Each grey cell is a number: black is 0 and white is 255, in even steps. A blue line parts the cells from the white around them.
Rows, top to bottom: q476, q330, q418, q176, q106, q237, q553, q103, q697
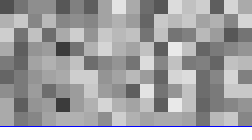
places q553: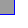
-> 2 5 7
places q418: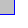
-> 2 9 11

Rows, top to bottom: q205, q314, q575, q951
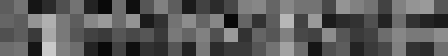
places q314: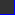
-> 11 18 25 29
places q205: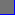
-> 1 5 21 22 26
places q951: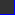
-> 10 29
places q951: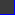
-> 16 17 26
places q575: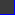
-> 2 7 11 25
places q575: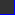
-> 17

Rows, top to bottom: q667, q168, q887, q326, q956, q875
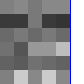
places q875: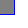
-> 0
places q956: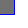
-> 2
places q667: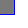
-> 2
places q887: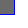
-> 0 2 4
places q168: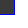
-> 0 1 3
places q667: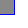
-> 1 3 4
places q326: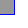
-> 2 3

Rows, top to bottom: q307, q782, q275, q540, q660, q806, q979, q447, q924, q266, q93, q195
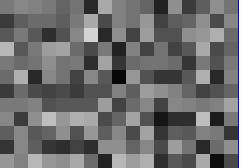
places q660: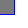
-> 0 5 14 16
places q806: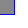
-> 3 6
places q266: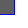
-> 0 7 12
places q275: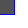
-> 4 11 12

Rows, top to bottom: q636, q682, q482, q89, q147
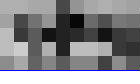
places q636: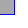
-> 2 3 6 8
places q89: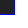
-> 4
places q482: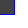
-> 6 9
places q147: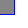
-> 3 5 6
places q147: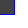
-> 7
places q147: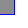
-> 0 8
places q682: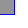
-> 3

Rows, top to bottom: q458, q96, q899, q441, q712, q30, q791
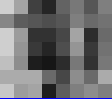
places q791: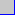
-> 0
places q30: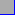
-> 0 1 2 7
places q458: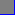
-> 7

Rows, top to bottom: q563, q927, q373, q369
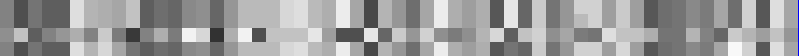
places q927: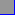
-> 16 28 40
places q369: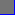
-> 2 9 36 39 48

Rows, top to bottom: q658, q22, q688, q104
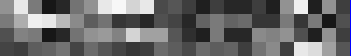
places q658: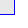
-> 1 7 10
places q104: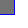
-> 4 18
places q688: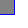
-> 1 8 19
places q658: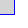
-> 9

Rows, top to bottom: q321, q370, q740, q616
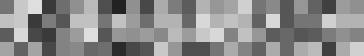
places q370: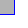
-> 11 12 15 17 24 25
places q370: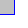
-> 0 5 6 8 16

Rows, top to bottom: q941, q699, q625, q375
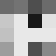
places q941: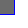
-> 0 3
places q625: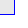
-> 1 2 3
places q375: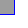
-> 0

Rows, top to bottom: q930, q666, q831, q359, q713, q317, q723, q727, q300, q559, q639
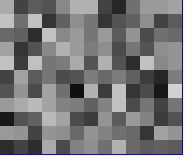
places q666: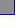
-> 5 10
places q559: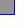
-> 1 3 6 12
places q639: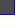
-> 4
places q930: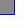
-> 4
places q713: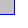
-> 0 2 10

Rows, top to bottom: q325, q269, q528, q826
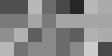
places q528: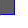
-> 2 5
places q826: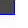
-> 7
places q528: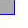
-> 7
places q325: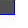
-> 0 1
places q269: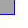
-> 2 4 5 6 7
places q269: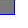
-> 0 1 3
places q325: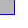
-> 2 6

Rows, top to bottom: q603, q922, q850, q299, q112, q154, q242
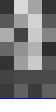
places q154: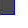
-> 1 2 3
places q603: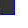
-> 0 3
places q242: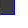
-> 0 2
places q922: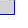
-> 2

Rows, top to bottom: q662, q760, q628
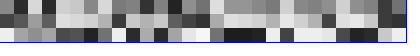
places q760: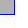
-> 7 10 19 22
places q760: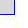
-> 5 17

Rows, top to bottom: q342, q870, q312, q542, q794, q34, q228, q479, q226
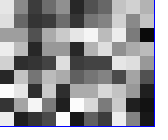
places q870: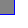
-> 7
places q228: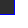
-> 2 4

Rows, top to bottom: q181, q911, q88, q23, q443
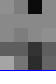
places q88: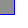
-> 3
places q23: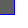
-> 0 1 3
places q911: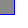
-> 0 1 2 3
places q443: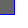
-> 3

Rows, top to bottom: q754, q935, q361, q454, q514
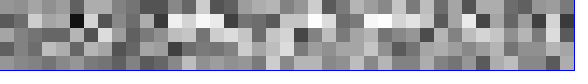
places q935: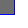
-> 1 9 18 24
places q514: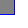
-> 2 9 28 29 31
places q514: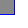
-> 1 4 12 20 23 26 37 38
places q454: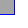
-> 7 10 18 24 25 30 40
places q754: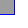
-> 4 17 26 39
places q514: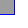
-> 15
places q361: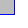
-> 12 23 33

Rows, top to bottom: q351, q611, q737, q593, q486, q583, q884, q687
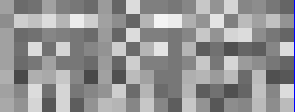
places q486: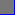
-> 2 4 5 12 15 19
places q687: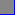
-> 9 11 17
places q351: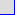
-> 9
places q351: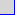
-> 16
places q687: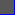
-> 3 15

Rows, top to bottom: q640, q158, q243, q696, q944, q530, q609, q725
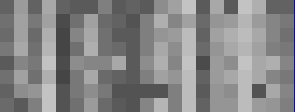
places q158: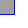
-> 1 3 6 13
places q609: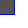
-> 4 8 9 10 11 18
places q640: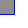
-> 11
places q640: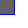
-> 0 2 4 9 19 20
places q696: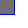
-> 2 5 7

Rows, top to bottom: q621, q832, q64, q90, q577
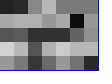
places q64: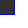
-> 2 3 4
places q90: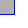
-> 3
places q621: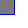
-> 4 5 6
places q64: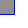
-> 6
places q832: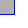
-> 1 2
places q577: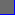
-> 3
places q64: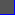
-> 0

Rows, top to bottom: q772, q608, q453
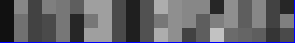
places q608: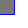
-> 4 6 11
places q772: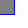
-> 3
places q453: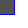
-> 10
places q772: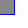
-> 1 13 14 18
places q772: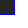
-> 15 20
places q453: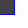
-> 2 13

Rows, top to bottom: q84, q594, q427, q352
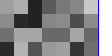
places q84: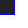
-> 2
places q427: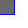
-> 3 4 6
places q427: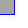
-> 1 2 5
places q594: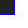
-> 2

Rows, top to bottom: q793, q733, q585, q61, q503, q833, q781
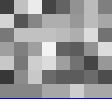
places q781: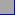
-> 3 4 6 7
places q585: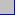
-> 1 2 3
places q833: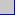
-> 2

